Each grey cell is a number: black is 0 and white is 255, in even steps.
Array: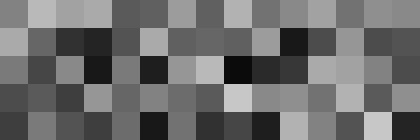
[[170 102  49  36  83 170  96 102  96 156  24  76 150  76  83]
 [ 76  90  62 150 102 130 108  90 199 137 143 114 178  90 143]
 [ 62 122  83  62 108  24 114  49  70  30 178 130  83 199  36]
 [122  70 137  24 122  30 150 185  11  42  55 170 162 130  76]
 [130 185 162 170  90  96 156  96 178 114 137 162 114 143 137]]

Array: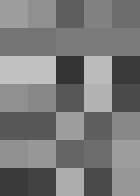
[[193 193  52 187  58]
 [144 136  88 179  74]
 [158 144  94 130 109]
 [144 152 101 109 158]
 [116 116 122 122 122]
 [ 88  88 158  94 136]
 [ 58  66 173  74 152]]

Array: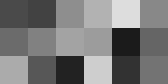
[[171  87  34 206  50 115]
 [ 74  66 142 178 221 136]
 [107 129 163 156  27 101]]

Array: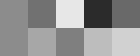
[[140 167 127 189 209]
 [140 113 231  43 105]]

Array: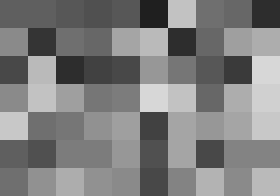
[[ 72 186  45  65  72 151 118  87  58 215]
 [ 95  95  87  80  87  31 194 111 103  45]
 [138  52 111 103 165 186  45 103 159 173]
 [200 111 118 145 159  65 165 151 165 200]
 [ 95  80 124 124 151  80 165  72 131 131]
 [138 194 159 118 124 215 194 103 173 208]
 [111 145 173 145 138  72 131 179 138 186]]

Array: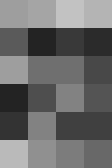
[[ 90  35  57  43]
 [ 51 130  64  64]
 [158 111 111  72]
 [186 144 124 104]
 [ 35  78 130  84]
 [158 165 194 180]]

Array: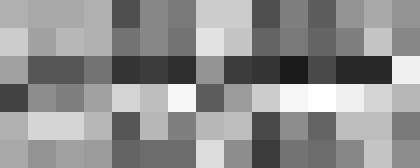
[[161  86  86 115  52  60  46 147  60  52  27  73  40  40 240]
 [ 66 141 127 161 212 189 246  93 155 204 246 254 240 212 183]
 [169 147 161 155 100 108 108 220 141  60 115 108 135 197 141]
 [176 169 169 176  79 135 121 204 204  79 127  93 147 169 147]
 [204 161 183 176 115 135 115 226 197 100 121 100 127 197 135]
 [176 212 212 183  86 183 127 183 189  73 141 100 189 189 121]]
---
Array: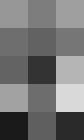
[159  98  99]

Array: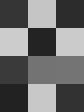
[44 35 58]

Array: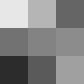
[101 131  44]

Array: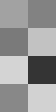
[130 122]

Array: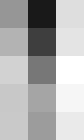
[222  62 210]

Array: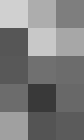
[126 200  88]

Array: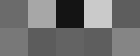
[93 94]

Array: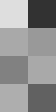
[ 50 169]

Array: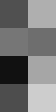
[175 118]
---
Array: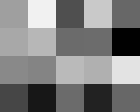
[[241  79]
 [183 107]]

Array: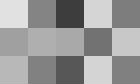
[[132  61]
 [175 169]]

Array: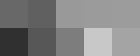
[[ 96 153]
 [ 87 125]]

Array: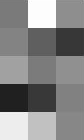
[[253 142]
 [ 95  55]]

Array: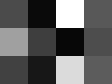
[[ 10 255]
 [ 62   7]]

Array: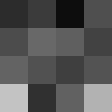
[[ 59  13]
 [104  95]]

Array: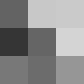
[[200 202]
 [101 212]]
